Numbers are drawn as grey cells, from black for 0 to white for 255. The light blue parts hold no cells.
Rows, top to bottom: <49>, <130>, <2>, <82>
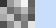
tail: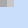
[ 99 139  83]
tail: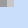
[243  99]
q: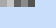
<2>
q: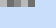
<130>

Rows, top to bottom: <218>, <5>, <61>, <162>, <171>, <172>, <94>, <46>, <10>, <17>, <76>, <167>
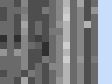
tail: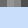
[ 78  47 106 134 180 106 134  78 106]
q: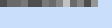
<5>
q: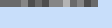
<17>
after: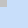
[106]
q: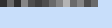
<172>
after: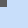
[47]

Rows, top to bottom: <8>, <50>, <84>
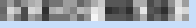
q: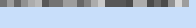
<8>
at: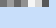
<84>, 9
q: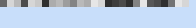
<50>
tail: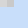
[ 47 172 185 157 131 185 172 230 214  47  61  75  47 131 230  87  75  47
 115 230 214]

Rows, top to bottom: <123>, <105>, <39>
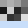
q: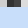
<39>
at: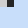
<105>, 1
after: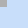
[160]
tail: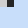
[94]

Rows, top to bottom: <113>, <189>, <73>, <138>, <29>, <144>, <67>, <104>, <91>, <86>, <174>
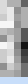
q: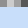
<144>
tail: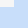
[144 176]

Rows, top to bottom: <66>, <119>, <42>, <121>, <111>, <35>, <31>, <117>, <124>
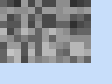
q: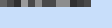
<66>
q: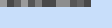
<42>
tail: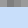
[127 141 100 141 100]
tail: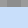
[ 86 155 155 141 155 155 141 155]
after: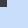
[73]
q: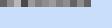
<124>
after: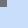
[100]

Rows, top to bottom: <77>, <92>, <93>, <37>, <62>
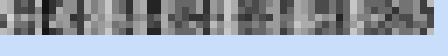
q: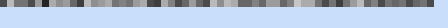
<37>
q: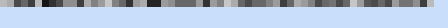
<62>
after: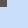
[75]

